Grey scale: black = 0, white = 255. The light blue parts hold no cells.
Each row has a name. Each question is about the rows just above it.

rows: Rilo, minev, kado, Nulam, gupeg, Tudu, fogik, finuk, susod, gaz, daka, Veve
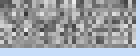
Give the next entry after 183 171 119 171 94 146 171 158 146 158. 94
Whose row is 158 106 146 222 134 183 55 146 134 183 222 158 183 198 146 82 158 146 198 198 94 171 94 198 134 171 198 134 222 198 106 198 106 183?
Nulam
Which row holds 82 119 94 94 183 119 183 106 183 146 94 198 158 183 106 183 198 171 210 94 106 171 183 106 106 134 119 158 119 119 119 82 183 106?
minev

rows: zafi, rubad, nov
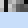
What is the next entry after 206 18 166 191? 136
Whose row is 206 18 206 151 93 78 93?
rubad

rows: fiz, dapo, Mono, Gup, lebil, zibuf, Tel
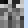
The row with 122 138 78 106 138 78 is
Tel
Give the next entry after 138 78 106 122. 78
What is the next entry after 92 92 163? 106
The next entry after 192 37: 37
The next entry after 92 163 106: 92

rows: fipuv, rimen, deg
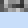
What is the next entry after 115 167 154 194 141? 103
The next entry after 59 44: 141
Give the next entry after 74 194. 141
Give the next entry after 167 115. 74
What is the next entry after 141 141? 154

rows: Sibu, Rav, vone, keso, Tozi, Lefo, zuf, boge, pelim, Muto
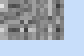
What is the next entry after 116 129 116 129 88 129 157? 116
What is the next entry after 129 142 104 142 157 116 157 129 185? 129
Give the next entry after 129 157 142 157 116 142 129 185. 129
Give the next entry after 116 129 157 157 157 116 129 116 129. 88
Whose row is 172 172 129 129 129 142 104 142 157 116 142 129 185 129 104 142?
Sibu
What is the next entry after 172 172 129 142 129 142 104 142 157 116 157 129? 185
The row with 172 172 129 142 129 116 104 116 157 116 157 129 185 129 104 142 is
vone

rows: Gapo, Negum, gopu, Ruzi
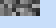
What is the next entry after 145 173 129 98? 59
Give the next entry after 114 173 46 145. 129
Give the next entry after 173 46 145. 129
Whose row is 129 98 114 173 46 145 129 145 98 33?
Ruzi

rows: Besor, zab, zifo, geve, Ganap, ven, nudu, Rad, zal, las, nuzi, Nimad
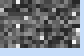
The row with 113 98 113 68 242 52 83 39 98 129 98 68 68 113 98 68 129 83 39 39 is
Besor
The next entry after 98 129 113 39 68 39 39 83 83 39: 39

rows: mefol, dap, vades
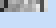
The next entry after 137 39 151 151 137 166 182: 166
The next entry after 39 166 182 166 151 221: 151
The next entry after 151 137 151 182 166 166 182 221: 79

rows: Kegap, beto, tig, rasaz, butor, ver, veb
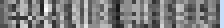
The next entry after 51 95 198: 111
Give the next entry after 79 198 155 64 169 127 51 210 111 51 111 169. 111
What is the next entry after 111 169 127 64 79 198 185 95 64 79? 155

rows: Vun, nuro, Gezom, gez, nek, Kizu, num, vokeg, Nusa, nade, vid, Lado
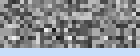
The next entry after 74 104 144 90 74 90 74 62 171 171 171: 132
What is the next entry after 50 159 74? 104
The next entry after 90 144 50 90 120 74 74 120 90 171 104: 144
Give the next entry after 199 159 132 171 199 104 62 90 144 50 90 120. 74
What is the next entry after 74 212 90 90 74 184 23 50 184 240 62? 184

